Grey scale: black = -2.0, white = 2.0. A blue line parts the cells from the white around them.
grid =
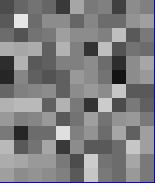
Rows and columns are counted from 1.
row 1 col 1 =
-0.8
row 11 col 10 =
1.1
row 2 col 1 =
-0.6
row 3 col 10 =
-0.6
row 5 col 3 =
-0.6
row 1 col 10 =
0.2
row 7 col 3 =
0.1
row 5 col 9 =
-1.3
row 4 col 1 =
0.7
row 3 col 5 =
0.5
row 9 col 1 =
0.4
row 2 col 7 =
0.1
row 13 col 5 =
0.0
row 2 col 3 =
-0.3
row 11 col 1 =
0.9
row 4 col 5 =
0.8
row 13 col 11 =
-0.1
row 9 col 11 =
-0.1
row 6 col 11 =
0.4
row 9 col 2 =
0.0
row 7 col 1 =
-0.4
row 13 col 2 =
0.2
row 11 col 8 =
-0.6
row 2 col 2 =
1.6
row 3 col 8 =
0.0
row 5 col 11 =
0.6
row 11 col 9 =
-0.3
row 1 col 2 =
-0.4
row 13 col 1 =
0.5
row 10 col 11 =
0.5
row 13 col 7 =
1.1
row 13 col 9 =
-0.3
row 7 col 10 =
-0.6

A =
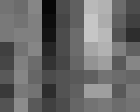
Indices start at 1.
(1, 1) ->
-0.2
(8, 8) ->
-0.1
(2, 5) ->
-0.9
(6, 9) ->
-0.3
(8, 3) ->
-0.6
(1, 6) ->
-0.5
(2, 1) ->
-0.1
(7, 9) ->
-0.6
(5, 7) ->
0.3
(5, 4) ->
-1.2
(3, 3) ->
0.0
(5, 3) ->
-0.3
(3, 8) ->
0.9
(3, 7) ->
1.1
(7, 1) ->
-1.1
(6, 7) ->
-0.5
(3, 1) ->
-0.1
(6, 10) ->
-0.4
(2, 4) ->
-1.8
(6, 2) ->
0.1
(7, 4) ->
-1.3
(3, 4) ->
-1.7
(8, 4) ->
-1.0
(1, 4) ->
-1.9

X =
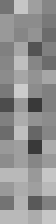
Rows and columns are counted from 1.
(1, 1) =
-0.2
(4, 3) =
-0.7
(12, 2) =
0.5
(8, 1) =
-0.8
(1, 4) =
0.1
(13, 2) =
0.9
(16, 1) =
0.9
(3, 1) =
0.4
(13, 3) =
0.4
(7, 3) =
0.2
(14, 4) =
0.9
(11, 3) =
-1.1
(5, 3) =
0.1
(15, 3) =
-0.6
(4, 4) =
0.0
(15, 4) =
0.0
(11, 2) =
0.5
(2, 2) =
0.2

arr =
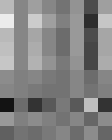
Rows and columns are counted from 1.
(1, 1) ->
0.9
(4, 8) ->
0.6
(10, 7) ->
0.2
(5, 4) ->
0.3
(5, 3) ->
0.8
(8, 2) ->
-0.3
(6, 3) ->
0.1
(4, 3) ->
0.7
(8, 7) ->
1.0
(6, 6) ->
0.1
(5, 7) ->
-0.9
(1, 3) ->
0.5
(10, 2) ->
-0.2
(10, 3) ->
-0.3
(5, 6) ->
0.3
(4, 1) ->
1.0
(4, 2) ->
0.1
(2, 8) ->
1.1
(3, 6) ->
0.4
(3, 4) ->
0.1
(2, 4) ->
0.5
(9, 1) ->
0.4
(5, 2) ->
0.1
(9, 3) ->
0.2
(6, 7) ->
-0.3

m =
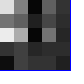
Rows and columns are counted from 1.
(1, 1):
1.5
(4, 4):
-1.3
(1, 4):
-0.5
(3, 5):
-1.4
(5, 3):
-1.2
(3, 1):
1.7
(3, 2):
0.7

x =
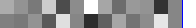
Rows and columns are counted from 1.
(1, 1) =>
0.7
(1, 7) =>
2.0
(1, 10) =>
0.4
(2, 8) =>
-0.5
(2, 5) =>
1.5
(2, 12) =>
1.6
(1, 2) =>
0.3

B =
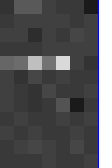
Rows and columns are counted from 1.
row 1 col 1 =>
-1.2
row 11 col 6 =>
-0.9
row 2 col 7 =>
-1.0
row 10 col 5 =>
-1.1
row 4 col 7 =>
-1.0
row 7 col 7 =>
-1.0
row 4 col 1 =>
-1.1
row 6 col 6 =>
-1.1
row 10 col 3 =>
-1.0
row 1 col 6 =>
-1.1
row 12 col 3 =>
-1.1
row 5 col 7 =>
-1.2
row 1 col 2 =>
-0.6
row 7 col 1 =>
-1.0
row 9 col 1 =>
-1.1
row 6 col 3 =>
-0.9
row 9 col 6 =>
-1.1
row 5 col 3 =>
1.0
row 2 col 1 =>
-1.1
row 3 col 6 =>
-0.9
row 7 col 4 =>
-0.9
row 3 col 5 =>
-1.1
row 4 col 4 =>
-1.0
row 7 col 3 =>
-1.2
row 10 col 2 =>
-1.1
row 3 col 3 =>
-1.3

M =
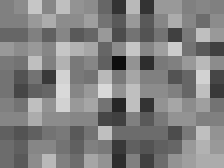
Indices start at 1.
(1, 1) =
0.0
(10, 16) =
0.3
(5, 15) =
0.9
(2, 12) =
0.1
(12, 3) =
0.2
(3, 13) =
-1.0
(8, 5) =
1.3
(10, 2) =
-0.7
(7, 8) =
1.4
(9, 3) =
0.7
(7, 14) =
-0.4
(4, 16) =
-1.0
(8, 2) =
-0.2
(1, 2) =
0.2
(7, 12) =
0.2
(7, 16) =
-1.1
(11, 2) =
-0.5
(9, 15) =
0.0
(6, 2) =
-0.7
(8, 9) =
-1.4
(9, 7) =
0.1
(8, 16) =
-0.2
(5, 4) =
0.0
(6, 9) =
-0.1
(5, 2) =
-0.2
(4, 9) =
0.2
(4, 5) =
1.1
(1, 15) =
0.1
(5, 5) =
0.8
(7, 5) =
1.4
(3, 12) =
-0.2
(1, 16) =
0.0
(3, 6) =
-0.6
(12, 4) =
0.9
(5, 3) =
1.0
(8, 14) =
0.2
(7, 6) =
0.1
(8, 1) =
0.0
